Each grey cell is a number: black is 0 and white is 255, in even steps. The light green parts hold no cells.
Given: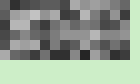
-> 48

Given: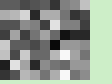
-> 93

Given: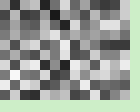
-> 47

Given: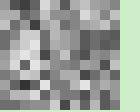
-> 81

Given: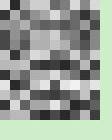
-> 41

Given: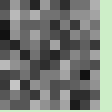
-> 154

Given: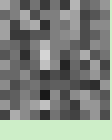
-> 127

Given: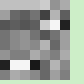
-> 192

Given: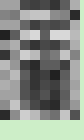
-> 162
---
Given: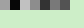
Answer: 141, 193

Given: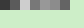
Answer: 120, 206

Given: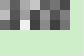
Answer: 74, 240

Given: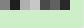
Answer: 199, 199

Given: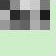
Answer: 80, 214

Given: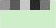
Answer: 199, 199

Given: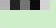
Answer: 117, 211

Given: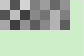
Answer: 137, 211

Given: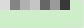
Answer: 197, 219
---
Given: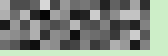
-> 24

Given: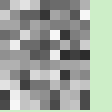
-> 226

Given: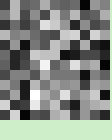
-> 84

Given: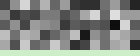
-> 91

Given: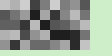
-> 96

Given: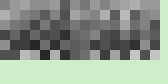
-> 70
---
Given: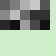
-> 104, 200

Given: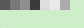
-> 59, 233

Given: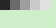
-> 158, 224

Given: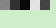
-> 8, 226

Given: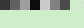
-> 13, 202

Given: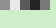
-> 90, 233

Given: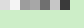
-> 167, 244
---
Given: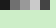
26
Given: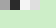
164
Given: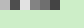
186
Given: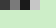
57
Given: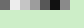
107
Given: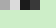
170
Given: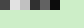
69
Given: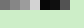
114
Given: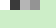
255
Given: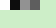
254
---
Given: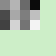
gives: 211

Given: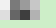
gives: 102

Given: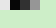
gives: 6

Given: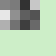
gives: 114

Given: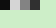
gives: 213

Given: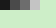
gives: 74
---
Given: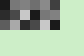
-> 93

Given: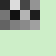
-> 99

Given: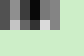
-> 81

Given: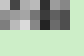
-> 126

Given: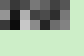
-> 56

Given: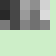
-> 122

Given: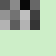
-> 179
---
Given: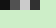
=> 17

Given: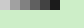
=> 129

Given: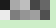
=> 126

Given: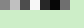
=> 247

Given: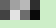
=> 66

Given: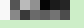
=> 106

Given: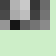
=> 21
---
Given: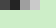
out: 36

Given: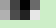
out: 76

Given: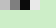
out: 127

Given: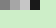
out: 166

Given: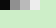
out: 144

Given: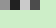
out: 33

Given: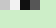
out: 242

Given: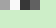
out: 249

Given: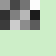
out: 204
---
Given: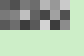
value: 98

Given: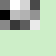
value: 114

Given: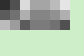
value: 46

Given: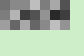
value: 114

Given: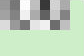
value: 153

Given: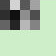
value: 67
